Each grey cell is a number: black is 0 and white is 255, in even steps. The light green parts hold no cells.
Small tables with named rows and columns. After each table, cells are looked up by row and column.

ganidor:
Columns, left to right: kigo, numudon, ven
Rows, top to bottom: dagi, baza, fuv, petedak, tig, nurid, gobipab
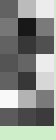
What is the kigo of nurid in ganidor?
248
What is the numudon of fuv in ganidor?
55
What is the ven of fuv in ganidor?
80
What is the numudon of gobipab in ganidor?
70
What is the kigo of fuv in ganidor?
98
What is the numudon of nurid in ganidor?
179
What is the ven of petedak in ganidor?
236
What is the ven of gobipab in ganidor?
59
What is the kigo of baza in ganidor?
119
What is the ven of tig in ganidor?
215
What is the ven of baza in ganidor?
122
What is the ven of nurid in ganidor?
122
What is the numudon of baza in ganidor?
24
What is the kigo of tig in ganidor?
98
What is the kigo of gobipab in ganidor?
91
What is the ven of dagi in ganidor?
236
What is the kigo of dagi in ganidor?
98

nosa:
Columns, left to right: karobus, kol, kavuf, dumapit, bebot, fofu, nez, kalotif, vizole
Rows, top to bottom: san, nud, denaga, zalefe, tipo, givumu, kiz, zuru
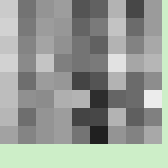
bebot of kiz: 68
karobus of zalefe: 210
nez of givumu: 101
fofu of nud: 122
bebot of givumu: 179
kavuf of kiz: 148
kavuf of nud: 156
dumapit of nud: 151
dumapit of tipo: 151
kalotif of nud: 107
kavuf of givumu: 140
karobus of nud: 210
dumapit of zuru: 157
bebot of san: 84
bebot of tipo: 68
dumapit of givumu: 175
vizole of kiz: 128
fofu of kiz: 71
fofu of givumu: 45
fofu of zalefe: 122
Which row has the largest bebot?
givumu

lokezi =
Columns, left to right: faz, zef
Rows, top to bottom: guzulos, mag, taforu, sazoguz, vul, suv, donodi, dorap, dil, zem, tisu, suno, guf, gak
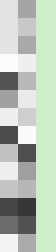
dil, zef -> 78
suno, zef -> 55
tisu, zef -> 183
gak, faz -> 243
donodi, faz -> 239
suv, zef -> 234
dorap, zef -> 250
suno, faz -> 69
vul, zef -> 184
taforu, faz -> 227
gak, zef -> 170
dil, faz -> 193
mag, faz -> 226
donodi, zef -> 206
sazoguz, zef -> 239
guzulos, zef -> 165
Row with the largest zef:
dorap

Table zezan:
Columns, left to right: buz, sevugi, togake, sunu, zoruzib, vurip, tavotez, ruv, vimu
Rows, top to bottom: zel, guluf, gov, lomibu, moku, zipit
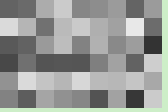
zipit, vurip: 83
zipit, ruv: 55
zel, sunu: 203
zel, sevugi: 106
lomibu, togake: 84
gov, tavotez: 137
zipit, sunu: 145
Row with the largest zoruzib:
moku

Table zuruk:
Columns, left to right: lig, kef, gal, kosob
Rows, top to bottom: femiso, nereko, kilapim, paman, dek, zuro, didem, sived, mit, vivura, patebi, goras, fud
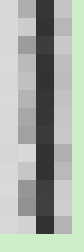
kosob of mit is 176
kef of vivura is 198
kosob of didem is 197
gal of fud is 50
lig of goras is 214
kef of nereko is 204
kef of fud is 210
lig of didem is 216
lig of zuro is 217
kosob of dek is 187
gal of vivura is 50
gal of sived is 59
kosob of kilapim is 200

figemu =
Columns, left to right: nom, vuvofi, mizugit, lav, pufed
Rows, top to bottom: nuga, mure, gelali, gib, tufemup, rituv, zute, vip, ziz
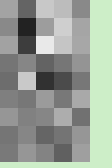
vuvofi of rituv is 119
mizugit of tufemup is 49
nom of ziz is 121
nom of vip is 117
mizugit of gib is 99
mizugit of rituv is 155
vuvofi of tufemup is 201
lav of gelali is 197
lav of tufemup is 75
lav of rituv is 120
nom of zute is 150
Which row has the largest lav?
mure

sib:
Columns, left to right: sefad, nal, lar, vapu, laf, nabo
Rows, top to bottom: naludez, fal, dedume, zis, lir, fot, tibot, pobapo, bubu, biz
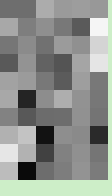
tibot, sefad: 130
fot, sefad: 168
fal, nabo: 245
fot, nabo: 119
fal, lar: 143
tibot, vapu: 109
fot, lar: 141
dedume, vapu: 155
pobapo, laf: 138
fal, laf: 90
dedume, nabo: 212
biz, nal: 10
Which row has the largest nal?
pobapo

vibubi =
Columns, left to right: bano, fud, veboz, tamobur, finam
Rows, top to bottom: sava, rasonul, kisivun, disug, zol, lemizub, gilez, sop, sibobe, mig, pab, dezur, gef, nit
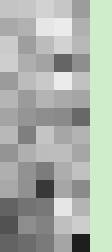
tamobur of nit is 165
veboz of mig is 124
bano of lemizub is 181
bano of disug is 206
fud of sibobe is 175
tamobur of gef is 191
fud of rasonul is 177
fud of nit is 108
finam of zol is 193
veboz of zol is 201
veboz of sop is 196
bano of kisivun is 203
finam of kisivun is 184
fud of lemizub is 155
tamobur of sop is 166
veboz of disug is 163
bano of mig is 175
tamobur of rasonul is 235
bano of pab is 168

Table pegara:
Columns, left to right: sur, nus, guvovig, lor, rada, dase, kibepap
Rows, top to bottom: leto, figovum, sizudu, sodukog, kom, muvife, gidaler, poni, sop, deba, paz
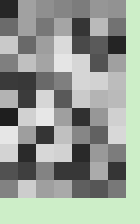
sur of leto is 38
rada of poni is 134
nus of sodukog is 192
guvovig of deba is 131
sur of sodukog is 127
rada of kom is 214
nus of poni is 158
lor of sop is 210
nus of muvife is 59
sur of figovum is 107
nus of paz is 205
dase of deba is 171
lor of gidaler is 159
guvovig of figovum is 119
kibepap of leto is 146
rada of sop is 41
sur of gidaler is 30
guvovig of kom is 105

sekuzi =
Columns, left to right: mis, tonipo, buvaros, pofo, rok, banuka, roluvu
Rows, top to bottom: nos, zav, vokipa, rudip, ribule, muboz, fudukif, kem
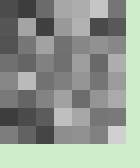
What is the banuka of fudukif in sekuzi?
118
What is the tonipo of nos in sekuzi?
61
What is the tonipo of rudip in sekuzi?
101
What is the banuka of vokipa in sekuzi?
145
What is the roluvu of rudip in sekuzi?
174
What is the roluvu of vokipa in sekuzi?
135
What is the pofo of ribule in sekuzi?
127
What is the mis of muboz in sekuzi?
121
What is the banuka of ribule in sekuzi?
117
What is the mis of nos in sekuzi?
76
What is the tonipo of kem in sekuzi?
98
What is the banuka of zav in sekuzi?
74
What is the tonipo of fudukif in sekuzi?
75
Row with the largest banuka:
nos

